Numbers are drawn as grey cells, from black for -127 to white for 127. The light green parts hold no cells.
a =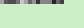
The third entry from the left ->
-50
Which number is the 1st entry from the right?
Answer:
-62
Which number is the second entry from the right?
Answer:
-23
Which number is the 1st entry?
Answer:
35

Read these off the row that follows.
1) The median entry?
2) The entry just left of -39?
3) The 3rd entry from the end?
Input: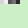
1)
-13
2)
113
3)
-39

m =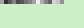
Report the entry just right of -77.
-39
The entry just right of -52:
-39

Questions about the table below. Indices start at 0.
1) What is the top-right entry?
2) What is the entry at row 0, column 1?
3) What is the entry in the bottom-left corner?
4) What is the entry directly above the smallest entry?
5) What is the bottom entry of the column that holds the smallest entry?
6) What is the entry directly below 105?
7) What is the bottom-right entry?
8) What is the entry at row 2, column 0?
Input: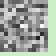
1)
33
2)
65
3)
-40
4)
49
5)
17
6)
65
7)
49
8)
65

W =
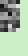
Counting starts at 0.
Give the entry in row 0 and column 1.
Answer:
23
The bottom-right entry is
97
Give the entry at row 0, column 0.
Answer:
11
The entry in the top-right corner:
-90
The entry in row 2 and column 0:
-78
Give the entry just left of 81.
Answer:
-50
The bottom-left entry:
-62
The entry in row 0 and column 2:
-50

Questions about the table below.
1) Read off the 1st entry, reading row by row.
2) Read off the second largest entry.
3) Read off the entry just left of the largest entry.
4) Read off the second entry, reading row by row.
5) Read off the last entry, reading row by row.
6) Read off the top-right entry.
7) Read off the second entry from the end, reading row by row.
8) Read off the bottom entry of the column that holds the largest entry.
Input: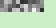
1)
-18
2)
87
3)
7
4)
62
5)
-81
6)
19
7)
32
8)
114

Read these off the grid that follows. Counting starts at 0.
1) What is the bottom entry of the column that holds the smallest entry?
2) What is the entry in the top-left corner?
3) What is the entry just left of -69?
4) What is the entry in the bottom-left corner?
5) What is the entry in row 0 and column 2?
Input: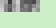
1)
-38
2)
51
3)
35
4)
78
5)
-69

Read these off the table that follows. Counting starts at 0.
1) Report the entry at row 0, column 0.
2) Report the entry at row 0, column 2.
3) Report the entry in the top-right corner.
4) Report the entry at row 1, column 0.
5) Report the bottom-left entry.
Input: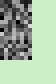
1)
-42
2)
-73
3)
-87
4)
-58
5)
-114

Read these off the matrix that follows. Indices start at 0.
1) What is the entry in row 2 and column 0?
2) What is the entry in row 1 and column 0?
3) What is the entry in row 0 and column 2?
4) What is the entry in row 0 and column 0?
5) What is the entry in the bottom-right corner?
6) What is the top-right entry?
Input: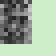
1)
-14
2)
44
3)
-90
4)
-76
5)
1
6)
-44

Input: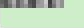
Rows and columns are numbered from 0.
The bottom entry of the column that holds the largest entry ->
60
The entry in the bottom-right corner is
17
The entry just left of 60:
29
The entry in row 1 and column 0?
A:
-12
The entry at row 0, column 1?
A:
-41
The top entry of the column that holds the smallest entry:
-65
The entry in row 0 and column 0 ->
-28
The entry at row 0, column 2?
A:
4
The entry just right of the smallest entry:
4
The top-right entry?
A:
17

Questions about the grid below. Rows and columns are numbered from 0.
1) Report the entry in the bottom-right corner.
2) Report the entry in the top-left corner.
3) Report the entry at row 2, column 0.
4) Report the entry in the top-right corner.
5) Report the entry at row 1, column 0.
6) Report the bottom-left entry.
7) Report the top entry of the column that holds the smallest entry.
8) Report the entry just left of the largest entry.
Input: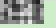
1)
-28
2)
45
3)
45
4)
45
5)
45
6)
-13
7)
-97
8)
2

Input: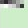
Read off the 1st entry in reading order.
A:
-46
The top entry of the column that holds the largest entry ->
-85
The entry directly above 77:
-4
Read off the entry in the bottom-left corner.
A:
108

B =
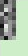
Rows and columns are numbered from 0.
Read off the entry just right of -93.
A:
9
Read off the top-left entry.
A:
-17
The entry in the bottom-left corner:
-4
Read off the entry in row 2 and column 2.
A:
22
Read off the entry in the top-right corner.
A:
-29
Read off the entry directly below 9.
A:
22
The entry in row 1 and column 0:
-56
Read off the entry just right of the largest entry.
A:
22
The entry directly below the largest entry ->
77
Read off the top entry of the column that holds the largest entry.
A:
-93
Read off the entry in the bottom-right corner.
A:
51
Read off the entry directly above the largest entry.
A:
-4
